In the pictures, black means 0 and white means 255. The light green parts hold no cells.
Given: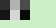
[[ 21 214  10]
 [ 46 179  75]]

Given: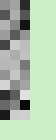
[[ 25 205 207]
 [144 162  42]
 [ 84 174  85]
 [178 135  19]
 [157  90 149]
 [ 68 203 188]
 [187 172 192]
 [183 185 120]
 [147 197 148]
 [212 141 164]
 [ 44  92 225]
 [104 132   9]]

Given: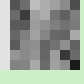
[[226 130 132 168 107 161 141  27]
 [226  83 109 189 173 160 139  78]
 [226 106  60 161 172 116  97 126]
 [226  91  90 156 145 127 114 122]
 [226 102 128 161 133 104 100 170]
 [226  90 138 143 100 114 143  98]
 [226 149 138 147 102 157  56 106]]

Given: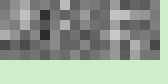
[[117 119 108 116  93 118 108 134 101 115 129 152  93 161 118 116]
 [114 143 167 116 129 105 187  97 125 121 103 155  83 100  93 128]
 [126 153 192 142  48 117  99 117 154 101 110 194 190 153 148 122]
 [137 125 174 113  85 124 176 100 134 112 106 160  94 103  91 127]
 [174 147 103 135  43 138  98 113  80 100 147 199 155 115 122 111]
 [ 75 101  75 104 114 138 101 102 132  95 104 150  87 176 131  72]]

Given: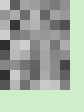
[[ 85 183 113 164 201 194 128]
 [208  93 164 157 136 122 143]
 [148 171 109 183 102 162 152]
 [177  54 168 179 144 104  81]
 [205 122 132 156 151 158 137]
 [ 44 188 206 132 169 119 172]
 [ 86 185 172 124 164 134 141]
 [133 141 114  99 163 138  70]
 [ 48 203 145  96 170 139  96]]

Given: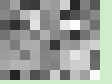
[[119  34 149  78 108 205  93 191 159 249]
 [125 163  64  58 164 156 209  38 128  87]
 [134 117 186 214 135 153  52  80 112 135]
 [ 82  48  92 225 130 144 230 252 157 111]
 [115 142 156 122 175 137 125  49 115 154]
 [153 124 171 173 127  52 155 149 193 208]
 [156 161 121 169 131 136 188 227 206 100]
 [167 179 180 173 135 129 191 205 206 107]]

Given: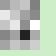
[[164 197 180 206]
 [157 185 197 128]
 [232 200 162 138]
 [197 231 142 255]
 [134 162  34 171]]
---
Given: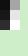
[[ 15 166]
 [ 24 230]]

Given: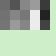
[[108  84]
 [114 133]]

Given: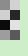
[[140 210]
 [208  38]]

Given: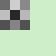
[[108 206]
 [191  39]]

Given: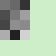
[[118 104]
 [ 77 121]]

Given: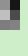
[[145  22]
 [191  75]]

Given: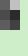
[[ 96 193]
 [ 75  43]]
